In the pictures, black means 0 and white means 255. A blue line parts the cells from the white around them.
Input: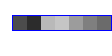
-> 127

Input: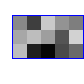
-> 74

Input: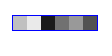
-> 153

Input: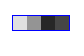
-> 39

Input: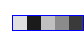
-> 139

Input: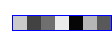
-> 182

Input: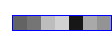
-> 169

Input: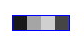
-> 208
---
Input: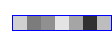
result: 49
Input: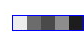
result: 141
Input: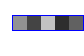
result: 46
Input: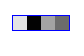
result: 163
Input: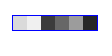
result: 156
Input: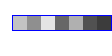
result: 81
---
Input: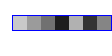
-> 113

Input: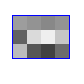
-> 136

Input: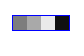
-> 234

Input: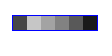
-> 163

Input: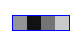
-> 116

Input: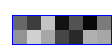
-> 196

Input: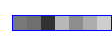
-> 50

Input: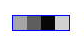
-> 7

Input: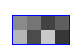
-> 66

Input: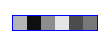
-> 141
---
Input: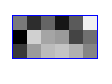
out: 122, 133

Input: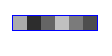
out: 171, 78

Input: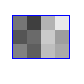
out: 117, 169

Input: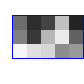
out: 109, 152

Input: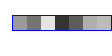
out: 154, 187

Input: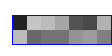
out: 34, 127

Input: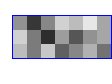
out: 146, 114

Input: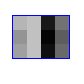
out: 181, 105

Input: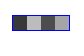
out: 56, 165
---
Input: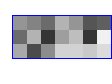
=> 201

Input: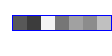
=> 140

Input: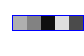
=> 222

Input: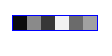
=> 107

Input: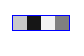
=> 242

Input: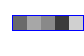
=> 59

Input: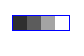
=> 164

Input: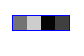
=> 5

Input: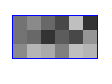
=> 191
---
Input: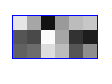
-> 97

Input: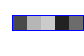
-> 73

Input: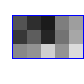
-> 136

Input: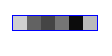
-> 207

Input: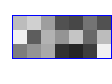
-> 125

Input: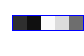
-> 47

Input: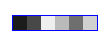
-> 28
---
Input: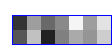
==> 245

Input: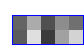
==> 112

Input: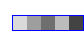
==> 67

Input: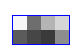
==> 91

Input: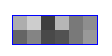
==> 121

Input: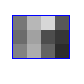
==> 108
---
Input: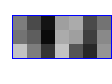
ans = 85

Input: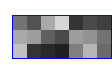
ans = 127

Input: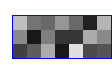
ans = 223

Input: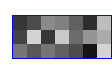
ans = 76

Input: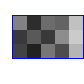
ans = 118

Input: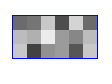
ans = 155
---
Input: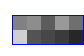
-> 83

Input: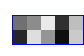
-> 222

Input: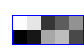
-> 22

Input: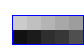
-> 27

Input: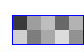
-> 125

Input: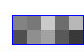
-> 143
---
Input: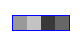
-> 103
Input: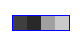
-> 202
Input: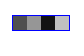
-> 192
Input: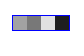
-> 31
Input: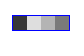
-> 122
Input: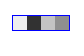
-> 143
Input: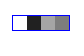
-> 125
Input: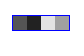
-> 160
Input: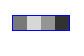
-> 50
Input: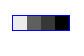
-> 2
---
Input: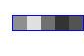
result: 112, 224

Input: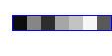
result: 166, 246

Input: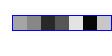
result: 86, 227

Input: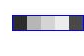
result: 212, 236

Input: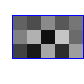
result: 16, 197

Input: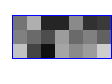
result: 156, 205

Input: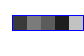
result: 92, 194

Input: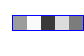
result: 58, 250

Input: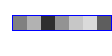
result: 147, 218
